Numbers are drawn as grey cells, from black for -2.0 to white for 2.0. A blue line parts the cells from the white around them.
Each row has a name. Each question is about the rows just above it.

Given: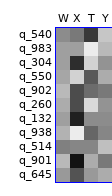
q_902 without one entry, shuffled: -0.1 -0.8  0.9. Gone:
-0.3
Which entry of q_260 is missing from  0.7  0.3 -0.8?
1.4
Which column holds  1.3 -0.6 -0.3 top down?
T
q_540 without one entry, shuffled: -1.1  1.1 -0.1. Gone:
0.2
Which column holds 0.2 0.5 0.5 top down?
W
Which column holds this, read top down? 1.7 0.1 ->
X

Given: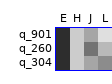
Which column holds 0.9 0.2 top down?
L
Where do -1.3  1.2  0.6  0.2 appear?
q_304
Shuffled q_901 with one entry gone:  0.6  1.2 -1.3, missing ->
1.5

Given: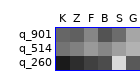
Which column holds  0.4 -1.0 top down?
F
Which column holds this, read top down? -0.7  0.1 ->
B
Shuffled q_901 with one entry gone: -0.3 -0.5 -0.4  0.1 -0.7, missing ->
0.6
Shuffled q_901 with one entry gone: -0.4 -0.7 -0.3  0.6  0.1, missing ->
-0.5

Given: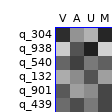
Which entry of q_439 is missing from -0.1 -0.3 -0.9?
-0.8
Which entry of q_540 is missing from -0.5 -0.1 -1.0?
-0.4
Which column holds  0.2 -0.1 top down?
U

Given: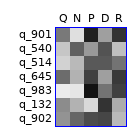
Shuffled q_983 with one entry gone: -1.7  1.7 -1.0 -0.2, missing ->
1.6
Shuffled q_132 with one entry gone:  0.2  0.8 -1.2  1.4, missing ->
0.7
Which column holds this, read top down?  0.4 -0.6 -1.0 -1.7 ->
P
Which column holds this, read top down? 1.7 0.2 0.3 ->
Q
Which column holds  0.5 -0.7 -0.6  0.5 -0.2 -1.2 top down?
D

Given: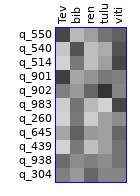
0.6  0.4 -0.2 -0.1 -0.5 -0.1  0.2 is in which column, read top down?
bib
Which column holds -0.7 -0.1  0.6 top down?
bib
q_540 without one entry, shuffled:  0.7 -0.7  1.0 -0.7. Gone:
1.1
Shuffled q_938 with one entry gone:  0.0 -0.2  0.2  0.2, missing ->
-0.3

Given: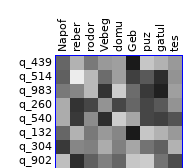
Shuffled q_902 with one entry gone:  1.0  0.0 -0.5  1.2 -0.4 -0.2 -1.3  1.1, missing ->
-0.8
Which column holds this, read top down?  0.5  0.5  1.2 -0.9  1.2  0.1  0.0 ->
domu
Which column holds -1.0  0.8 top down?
gatul
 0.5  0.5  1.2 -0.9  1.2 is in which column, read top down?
domu
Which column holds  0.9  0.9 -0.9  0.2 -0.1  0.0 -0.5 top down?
rodor
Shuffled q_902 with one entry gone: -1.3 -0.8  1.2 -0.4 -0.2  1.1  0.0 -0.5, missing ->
1.0

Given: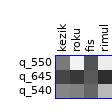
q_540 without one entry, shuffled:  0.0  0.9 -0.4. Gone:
0.1
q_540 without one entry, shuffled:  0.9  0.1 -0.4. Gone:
0.0
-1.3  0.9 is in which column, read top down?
rimul
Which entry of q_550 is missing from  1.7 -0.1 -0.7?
1.8
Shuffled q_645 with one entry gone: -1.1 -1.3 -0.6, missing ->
-0.9
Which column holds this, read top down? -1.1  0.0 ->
roku

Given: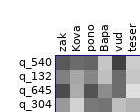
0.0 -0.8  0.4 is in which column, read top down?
zak
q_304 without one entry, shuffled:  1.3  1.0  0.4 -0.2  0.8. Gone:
-0.1
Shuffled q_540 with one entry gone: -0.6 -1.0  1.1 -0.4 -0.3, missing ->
1.2
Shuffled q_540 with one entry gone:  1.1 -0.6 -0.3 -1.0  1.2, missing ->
-0.4
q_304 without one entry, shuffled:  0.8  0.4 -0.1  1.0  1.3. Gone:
-0.2

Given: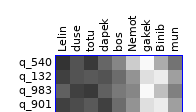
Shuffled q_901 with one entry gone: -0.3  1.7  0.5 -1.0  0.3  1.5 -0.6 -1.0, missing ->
-0.8
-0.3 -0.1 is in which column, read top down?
bos
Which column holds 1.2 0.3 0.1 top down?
Nemot
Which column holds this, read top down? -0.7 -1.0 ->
duse
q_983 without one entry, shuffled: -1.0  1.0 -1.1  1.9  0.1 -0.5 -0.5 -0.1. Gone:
0.0

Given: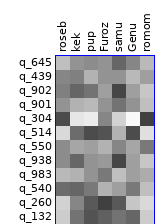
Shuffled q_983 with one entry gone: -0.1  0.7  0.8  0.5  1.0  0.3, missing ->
0.9
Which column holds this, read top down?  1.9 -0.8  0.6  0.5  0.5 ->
Genu
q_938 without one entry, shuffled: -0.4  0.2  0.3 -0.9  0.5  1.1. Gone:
0.4
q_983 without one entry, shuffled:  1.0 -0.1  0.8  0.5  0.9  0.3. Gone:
0.7
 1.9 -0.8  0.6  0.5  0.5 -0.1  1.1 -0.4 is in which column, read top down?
Genu
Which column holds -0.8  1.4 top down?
roseb

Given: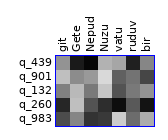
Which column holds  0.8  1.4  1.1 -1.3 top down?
Nuzu
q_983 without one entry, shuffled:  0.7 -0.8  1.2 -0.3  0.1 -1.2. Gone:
-1.1
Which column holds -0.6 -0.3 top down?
ruduv
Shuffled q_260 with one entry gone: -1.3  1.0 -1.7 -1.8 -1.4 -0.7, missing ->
-0.6
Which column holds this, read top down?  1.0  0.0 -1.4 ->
git

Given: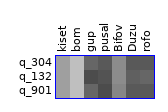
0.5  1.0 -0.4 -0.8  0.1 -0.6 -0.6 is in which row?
q_901
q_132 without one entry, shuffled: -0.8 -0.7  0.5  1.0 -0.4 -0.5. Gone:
0.2
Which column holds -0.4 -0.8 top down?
gup
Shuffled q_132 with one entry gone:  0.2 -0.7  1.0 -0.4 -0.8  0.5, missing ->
-0.5
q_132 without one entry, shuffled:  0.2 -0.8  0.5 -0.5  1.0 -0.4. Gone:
-0.7
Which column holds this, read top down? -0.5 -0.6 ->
Duzu
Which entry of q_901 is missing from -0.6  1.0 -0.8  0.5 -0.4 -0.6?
0.1

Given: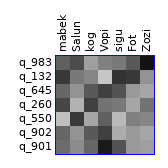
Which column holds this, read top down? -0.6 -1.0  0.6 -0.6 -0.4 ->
kog
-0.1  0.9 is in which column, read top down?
sigu
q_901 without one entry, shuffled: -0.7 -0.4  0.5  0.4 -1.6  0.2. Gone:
-0.3

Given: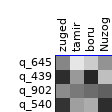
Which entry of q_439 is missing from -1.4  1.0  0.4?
-1.3
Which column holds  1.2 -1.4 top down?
boru
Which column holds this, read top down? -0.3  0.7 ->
boru
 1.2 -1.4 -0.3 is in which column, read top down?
boru
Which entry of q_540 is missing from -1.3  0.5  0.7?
-1.2

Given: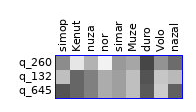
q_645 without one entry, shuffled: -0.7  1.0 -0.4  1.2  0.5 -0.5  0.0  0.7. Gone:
-0.6
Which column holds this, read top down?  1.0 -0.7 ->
simop
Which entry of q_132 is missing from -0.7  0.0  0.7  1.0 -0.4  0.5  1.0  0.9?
1.1

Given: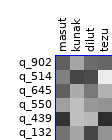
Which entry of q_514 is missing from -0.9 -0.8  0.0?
1.7
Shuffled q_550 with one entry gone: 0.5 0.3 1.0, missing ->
0.4
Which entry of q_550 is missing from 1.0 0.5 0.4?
0.3
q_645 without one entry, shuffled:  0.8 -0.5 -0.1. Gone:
0.7
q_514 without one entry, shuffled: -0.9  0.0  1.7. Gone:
-0.8

